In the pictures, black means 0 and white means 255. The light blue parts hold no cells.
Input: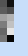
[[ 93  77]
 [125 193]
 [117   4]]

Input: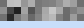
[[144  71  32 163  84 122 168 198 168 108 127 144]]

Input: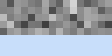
[[130 134 157 126 144 133 159  77 127 146 204 141 166 151  96 128]
 [155 191 108  70 119 116  62 125 131 151 131  83 180 141 105  69]]

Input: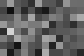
[[ 67  16  96  41  83  41  24  75 103  87  96 101]
 [152 110 134 141 122 122 158  46  87  74  46  90]
 [124  89 166 130 120  79 165 153  45 101  78  95]
 [135  25  80 128  83  31 172  73  73  91  72  40]]

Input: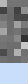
[[ 67 107  66 144]
 [131 109 161 121]
 [119 115 136  51]
 [ 76 107 177 112]]

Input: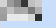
[[162 193 167 170 124 176]]

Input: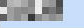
[[231 158 142 136 145 236  99 119  92]]

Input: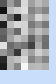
[[ 18 190 209 223 133 155 133]
 [ 30 189 216 212 122 150 120]
 [ 92 163 195 176  98 154 113]
 [151 122  55 193 161 207 182]
 [ 28 177 134 247 182 187 176]]

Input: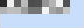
[[178 191 189 157 116 116 242 163 149 195]]
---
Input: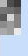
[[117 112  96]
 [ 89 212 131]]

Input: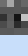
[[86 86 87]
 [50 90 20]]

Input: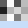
[[ 31 182 215]
 [169 252 127]]

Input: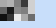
[[ 98  25 137]
 [ 16  53 235]]

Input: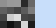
[[ 96  83  68]
 [ 70 203 221]]

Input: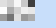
[[253 172 210]
 [156 116 223]]

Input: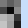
[[ 69   9 138]
 [182 165  55]]

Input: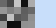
[[150 128 143]
 [ 65 193  88]]

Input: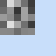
[[108 148  53]
 [155 140  84]]
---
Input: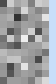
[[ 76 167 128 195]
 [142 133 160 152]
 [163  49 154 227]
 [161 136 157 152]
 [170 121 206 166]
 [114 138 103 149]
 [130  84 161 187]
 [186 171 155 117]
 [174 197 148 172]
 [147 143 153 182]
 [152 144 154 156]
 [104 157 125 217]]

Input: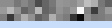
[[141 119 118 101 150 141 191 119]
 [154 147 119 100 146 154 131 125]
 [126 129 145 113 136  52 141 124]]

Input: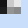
[[ 19 232]
 [ 28 136]]

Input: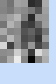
[[135 163  44 170]
 [132 146 119 160]
 [147 182  41 153]
 [117 154  60 157]
 [170 138  99 120]
 [130 146  87 154]
 [214 142 151 108]
 [140 206  57 183]
 [129 235   5 173]]

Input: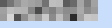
[[ 92 147 162 114 187 106 125]
 [161 181 134 145 158 143 140]
 [156  81 180 200 190  44 199]]

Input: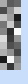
[[171 103]
 [ 75 211]
 [197  28]
 [118  77]
 [134 252]
 [220 148]
 [196  99]
 [174  70]
 [ 26 136]
 [176 156]]

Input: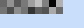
[[104  88 158 128 177]
 [116 140  52  83 106]]

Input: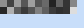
[[143 156 159 105 100 135]
 [ 39  90  85  95  47 221]]
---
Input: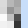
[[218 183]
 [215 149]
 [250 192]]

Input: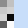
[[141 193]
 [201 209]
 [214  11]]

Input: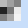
[[186 160]
 [ 35 116]
 [129 169]]

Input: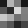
[[ 27 180]
 [ 87  42]
 [201 174]]

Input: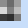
[[141 107]
 [215 128]
 [ 59  47]]

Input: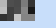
[[182  78]
 [191  64]
 [ 50  62]]
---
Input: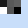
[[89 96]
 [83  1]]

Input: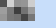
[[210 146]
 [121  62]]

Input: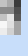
[[170  59]
 [137  79]]

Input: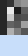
[[ 52 133]
 [232  28]]

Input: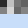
[[193 117]
 [214 104]]

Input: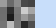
[[106 140]
 [ 46 121]]

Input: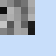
[[134  99]
 [179 153]]

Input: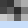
[[ 51 142]
 [ 94  43]]
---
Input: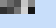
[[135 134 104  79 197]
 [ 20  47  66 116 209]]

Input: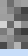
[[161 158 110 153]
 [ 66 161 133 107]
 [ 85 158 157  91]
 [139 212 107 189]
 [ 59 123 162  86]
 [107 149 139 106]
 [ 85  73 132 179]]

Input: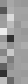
[[151 144 167 155]
 [163  86 173 163]
 [160 156 219 162]
 [168 158 187 151]
 [152 237 170 159]
 [157 150  48 159]
 [172 176 145 163]
 [158 134 201 158]
 [157 175 125 161]
 [163  98 142 160]
 [154  49 158 157]
 [163 189 104 155]]

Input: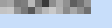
[[148 159 166 120 126 185 114  58 142 173 145  95 114]
 [111 195 199 149 120  88 153 184 201 178 138 167 142]]

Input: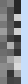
[[ 38 112 128]
 [ 39 120  83]
 [208 144  85]
 [ 47 120  91]
 [207 157  96]
 [ 45 119  63]
 [ 76  97 177]
 [ 51 109 102]
 [201 122 168]
 [218 141 135]
 [155 136  52]
 [ 71 123  66]]

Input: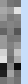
[[110 150 117]
 [226 168 154]
 [133 153 123]
 [126 126 133]
 [ 85 100 128]
 [121 154 119]
 [151 153 130]
 [196 209 124]
 [171 225 109]
 [ 12  21 132]
 [105  31 163]
 [115 115 133]]

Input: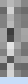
[[134 162 184 166]
 [108 105 210 122]
 [125 130 175 137]
 [123 129 185 139]
 [165 164  61 147]
 [162 163  74 148]
 [121 153 226 165]
 [116 129 213 143]
 [161 170  86 156]
 [104  89 203 108]
 [114 123 212 138]]
